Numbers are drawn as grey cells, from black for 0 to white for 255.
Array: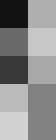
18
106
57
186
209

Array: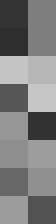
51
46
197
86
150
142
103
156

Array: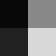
8
33

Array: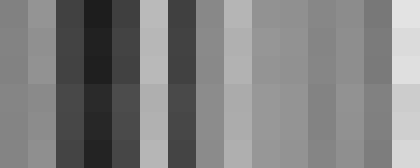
129 65 63 64 181 144 140 227
131 67 67 66 176 146 142 219
130 66 65 65 178 145 142 223
133 72 76 73 171 148 146 204
132 71 74 71 172 148 145 207
132 68 70 68 175 147 143 215

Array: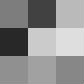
125 186
40 222
144 135

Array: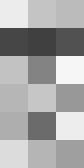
236 187
70 81
194 246
182 152
174 237
220 159

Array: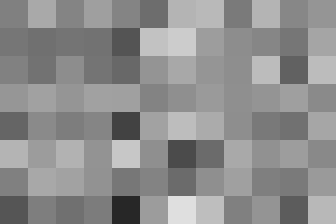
128 132 132 180 122 135
118 116 84 204 141 118
129 141 104 168 142 97
150 149 160 143 143 159
101 125 66 189 142 113
180 178 199 75 169 157
128 162 119 107 160 122
85 112 39 223 128 92

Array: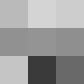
186 205
145 143
197 105
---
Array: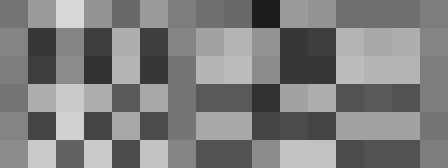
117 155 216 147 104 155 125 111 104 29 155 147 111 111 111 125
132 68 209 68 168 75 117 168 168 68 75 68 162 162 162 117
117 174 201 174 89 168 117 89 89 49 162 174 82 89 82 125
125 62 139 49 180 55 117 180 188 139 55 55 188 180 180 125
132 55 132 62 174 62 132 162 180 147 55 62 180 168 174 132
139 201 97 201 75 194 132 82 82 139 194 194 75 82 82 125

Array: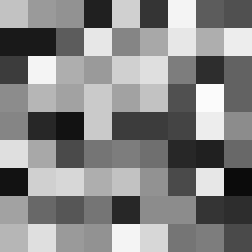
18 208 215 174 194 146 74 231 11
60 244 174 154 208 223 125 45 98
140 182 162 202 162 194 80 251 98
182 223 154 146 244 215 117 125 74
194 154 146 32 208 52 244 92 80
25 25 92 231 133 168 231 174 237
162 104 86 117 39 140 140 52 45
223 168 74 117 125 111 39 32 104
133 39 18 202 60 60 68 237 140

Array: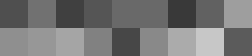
143 151 165 129 71 137 171 199 91
79 113 64 85 105 105 57 97 158

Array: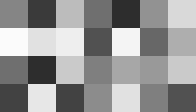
251 225 238 81 244 103 174
111 45 202 127 167 153 202
133 58 188 111 45 146 217
66 231 66 140 225 127 81

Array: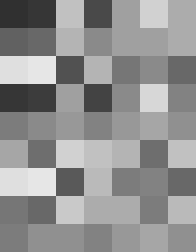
166 110 209 193 180 110 193
118 104 201 172 172 124 186
48 54 193 73 160 209 172
97 104 180 138 160 160 172
54 60 160 67 138 215 130
124 138 152 130 152 166 144
124 144 144 130 152 166 144
223 230 89 186 124 130 104
223 230 81 180 118 138 104

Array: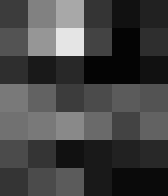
83 150 229 67 4 46
60 129 168 52 17 33
113 121 137 106 67 98
52 75 91 25 10 10
121 98 60 75 91 83
46 25 40 4 4 17
75 52 17 25 33 40

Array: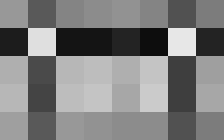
183 68 189 196 167 203 62 167
175 74 183 189 175 196 62 159
159 89 152 146 140 140 81 124
152 89 132 140 146 132 81 124
28 223 20 20 35 13 231 35
